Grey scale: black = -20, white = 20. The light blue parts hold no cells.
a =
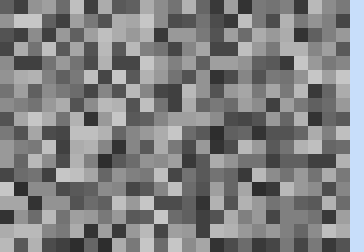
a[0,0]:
-5
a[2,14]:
-1
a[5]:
[3, 7, 8, 0, -5, -1, 10, -9, 11, -6, 8, 4, -2, -7, 3, -12, -8, 1, -7, -1, -2, 3, 11, 5, 11]
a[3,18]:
4
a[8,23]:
-4
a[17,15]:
-12
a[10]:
[4, 0, -1, 10, -10, 7, 8, 1, -12, 1, -6, 7, -1, -8, 4, -12, -8, 9, 4, -6, -2, 8, 10, -4, -3]
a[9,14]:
-6
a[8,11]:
1
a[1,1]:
11
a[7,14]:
-4
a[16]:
[7, 9, 9, 1, -1, 7, -12, 5, -11, 4, 9, -9, 5, 4, -10, 9, 8, 4, 1, 4, 0, -4, 2, 10, 7]
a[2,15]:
-7
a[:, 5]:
[10, 5, -5, 6, -2, -1, -3, -7, 8, 10, 7, 8, 10, -6, -7, 5, 7, -13]
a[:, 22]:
[9, 3, -5, 1, 4, 11, -11, -5, -12, 7, 10, -10, -2, 2, -6, -2, 2, -1]
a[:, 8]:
[-6, 7, 7, -6, -9, 11, -7, 8, 11, -4, -12, -6, 3, 1, 10, 4, -11, 7]
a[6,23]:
-4
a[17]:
[9, -6, 8, -8, -10, -13, -4, -13, 7, -1, 11, -3, 11, 2, 6, -12, -8, -3, -11, -9, -1, -9, -1, -11, -7]
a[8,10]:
-5
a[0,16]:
5
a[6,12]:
-10
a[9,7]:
8
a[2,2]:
2
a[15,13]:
-5
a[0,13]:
8
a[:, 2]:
[3, 11, 2, -2, -10, 8, -5, -2, 11, 6, -1, 9, -2, 2, -12, -3, 9, 8]
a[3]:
[-9, 7, -2, 10, -6, 6, -7, 9, -6, 9, 0, -2, -9, 1, 6, -9, -9, 10, 4, -1, 8, 8, 1, 5, -6]
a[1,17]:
10
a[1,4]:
-10

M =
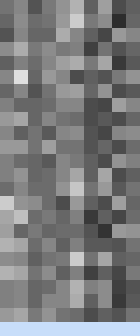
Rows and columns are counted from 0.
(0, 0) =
-2
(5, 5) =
-8
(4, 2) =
-3
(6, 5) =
5
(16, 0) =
5
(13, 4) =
3
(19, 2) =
-2
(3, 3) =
2
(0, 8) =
-8
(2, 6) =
-5
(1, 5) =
12
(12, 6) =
-5
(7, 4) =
1
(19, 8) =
-9
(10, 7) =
-4
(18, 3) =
-2
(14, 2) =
2
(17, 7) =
-6
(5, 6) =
-5
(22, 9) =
-2
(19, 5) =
0
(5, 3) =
4
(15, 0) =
6
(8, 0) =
4
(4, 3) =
1
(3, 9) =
-4
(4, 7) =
6
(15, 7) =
-5
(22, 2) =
-1
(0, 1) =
1
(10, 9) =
-3
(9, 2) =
-2
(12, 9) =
-5
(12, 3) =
-3
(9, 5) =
2

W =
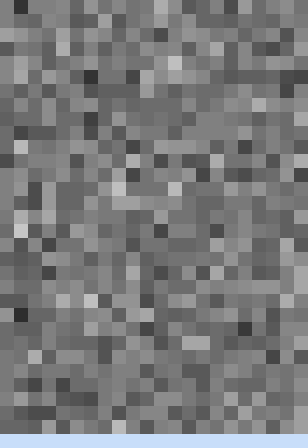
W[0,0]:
0
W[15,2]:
1
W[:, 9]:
[-2, -2, 1, -3, -2, -9, -5, -4, -2, 1, -9, 7, -9, -2, 5, -5, -4, -7, 1, 6, 2, 3, 4, -2, 3, 0, 0, -2, -6, -1, 0]
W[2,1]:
3
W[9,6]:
-8
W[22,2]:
-4
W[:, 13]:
[-6, 2, 3, -5, 0, 3, -2, 1, -5, 0, 3, -7, 3, -3, -2, -2, 0, -4, -2, 2, -3, 4, -4, -2, 6, -3, -6, -1, -1, -3, -6]
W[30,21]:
5
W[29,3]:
-8
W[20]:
[0, -3, -3, 2, 0, 2, -2, 1, -2, 2, -5, -1, -3, -3, 2, 0, 1, 2, 3, 3, 0, 6]
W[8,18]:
-5
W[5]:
[1, 6, -3, 4, 1, -5, -12, -2, -2, -9, 6, 2, 5, 3, 1, -4, -6, -5, -5, -4, -8, -9]
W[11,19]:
-7
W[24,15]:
-3
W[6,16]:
-1
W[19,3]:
-9
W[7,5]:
1
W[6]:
[-2, -5, -1, -6, -1, 0, -7, -5, -5, -5, 4, -2, -5, -2, -3, -3, -1, 2, -2, -1, -9, 0]
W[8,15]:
0
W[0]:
[0, -12, 0, 0, 1, -4, 3, -2, 1, -2, -1, 7, 2, -6, -4, 0, -8, 4, -3, 0, 2, -2]
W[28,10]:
-4
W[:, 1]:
[-12, -3, 3, -1, 5, 6, -5, 1, -3, -9, 9, -2, 2, 3, -5, 7, 11, -7, -6, -5, -3, -6, -13, -5, -2, -2, 1, -5, 4, -6, -4]
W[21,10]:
-8
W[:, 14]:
[-4, -4, 2, 1, -2, 1, -3, -3, 0, 0, 1, -6, -9, -2, -4, -4, -3, -3, -1, -7, 2, -2, -1, -4, 6, -1, -6, -6, -3, -6, 0]
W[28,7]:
-1
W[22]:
[3, -13, -4, -4, 0, -2, 1, 2, -5, 4, 6, -4, -5, -4, -1, 1, 3, -3, 1, -7, -1, -2]
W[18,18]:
-4
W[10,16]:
-1
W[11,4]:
1
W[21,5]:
2
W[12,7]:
-3

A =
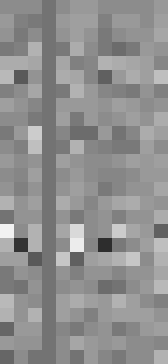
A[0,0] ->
2
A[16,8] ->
12
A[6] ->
[0, 2, 6, -2, -1, 8, 4, 1, 0, -1, 3, 0]
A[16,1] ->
2
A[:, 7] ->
[2, 0, -1, -1, 8, -5, 1, 3, 2, 4, 0, 2, 1, -1, 4, 3, 3, -13, 6, 3, -3, 4, 4, 3, 3, 1]
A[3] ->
[-1, 0, 8, -2, -1, 7, 2, -1, -3, -1, 4, 3]
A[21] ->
[9, 3, 2, -2, 5, 7, 5, 4, 8, 5, 2, 0]
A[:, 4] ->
[2, 4, 3, -1, 6, 7, -1, 4, 5, 1, -1, 5, 2, 3, 7, 3, 6, 2, 11, 3, 2, 5, 5, 1, 2, 2]
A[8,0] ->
2
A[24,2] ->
3
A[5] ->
[9, -6, 3, -2, 7, 6, 1, -5, 4, 7, 5, 10]
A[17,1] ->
-12
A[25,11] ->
8
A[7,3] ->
-2
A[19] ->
[-1, 3, 2, -2, 3, 0, 3, 3, 1, 3, 3, 6]
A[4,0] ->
7
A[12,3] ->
-2
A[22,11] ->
3
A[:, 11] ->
[4, 5, 6, 3, 1, 10, 0, 3, 7, 5, 2, 5, 4, 6, 3, 7, -5, 10, 8, 6, 9, 0, 3, 5, 1, 8]
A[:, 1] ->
[2, 0, -1, 0, 7, -6, 2, 3, 2, 4, 0, 2, 1, 0, 3, 3, 2, -12, 5, 3, -2, 3, 3, 4, 3, 2]
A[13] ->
[3, 0, 3, -2, 3, 5, 3, -1, 1, 3, 3, 6]
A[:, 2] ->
[2, -1, 2, 8, 6, 3, 6, 1, -1, 12, 10, 3, 5, 3, 5, 3, 8, 8, -6, 2, 3, 2, 8, 4, 3, -2]
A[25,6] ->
4
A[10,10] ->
5
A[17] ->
[8, -12, 8, -2, 2, 17, 1, -13, -1, 2, 5, 10]

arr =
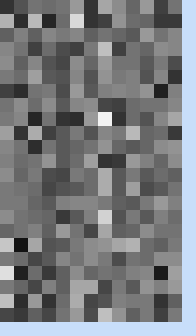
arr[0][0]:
-12
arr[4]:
[2, -5, 1, -7, -9, 2, -4, 4, -2, -2, -6, -1, -8]
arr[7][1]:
2
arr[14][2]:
-4
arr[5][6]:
-7
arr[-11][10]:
-6
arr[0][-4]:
-4
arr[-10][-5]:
-6
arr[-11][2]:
-1
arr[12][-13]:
2
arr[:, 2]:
[-2, 9, -5, -10, 1, 5, -2, -3, -14, 7, -13, -2, -1, -3, -4, -3, 0, 6, -9, -3, -9, 4, -5]
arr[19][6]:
-4
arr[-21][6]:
-5
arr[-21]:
[-5, 0, -5, 1, -1, 1, -5, -2, -4, -6, 4, -2, 1]
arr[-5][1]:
-3
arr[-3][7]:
-9
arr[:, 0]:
[-12, 8, -5, 1, 2, -1, -10, -2, -1, 5, 1, 0, 2, -1, -1, 2, -4, 11, -1, 15, -1, 10, -9]
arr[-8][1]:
-2
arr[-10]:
[-1, -2, -3, -9, -7, -6, -3, 7, -6, 5, -8, -6, -2]
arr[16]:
[-4, -2, 0, -5, 4, -2, -9, 6, -5, -4, 2, -2, -2]
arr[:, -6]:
[6, -10, -2, 10, 4, 3, 0, -9, 18, 1, 3, -12, 7, 7, -1, 13, 6, 3, -1, -2, -9, -7, 10]
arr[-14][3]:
-10
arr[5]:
[-1, -3, 5, -6, -7, 1, -7, 3, -1, 0, -7, 1, -12]
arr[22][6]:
-8
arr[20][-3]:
3
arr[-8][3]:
-4
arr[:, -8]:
[4, 14, 1, -10, 2, 1, 4, 1, -13, -1, -4, -3, -1, -6, 1, -6, -2, -1, -2, 2, 6, 7, 4]
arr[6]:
[-10, -13, -2, -1, -8, 4, -6, 0, 1, 0, 3, -15, 0]
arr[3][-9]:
-8
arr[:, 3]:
[-3, -14, 1, -3, -7, -6, -1, 2, -2, -10, -2, 3, -8, -9, -6, -4, -5, -7, -6, -11, 0, -12, -9]

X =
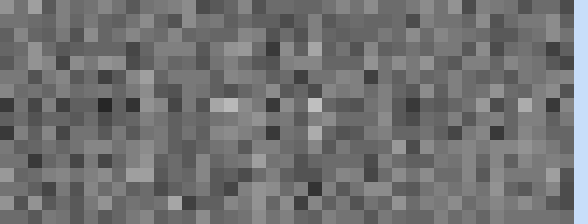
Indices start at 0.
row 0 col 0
3
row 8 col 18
3
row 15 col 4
-2
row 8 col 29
-8
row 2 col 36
-6
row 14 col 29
-3
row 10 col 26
-4
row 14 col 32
2
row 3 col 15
-1
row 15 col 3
-1
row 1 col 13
2
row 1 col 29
-8
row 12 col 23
-3
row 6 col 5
-3
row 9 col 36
-4
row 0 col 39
-3
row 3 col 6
-4
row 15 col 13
-4
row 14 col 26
-2
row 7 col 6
-5
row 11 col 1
-2
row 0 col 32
3
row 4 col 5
2
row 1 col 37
-1
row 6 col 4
0
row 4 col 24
-4
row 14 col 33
-3
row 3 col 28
-4
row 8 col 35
0
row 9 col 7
-6
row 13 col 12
-5
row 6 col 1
-3
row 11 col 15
-4
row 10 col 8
-2
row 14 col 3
-6
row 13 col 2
-5
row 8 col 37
0
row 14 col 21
-10
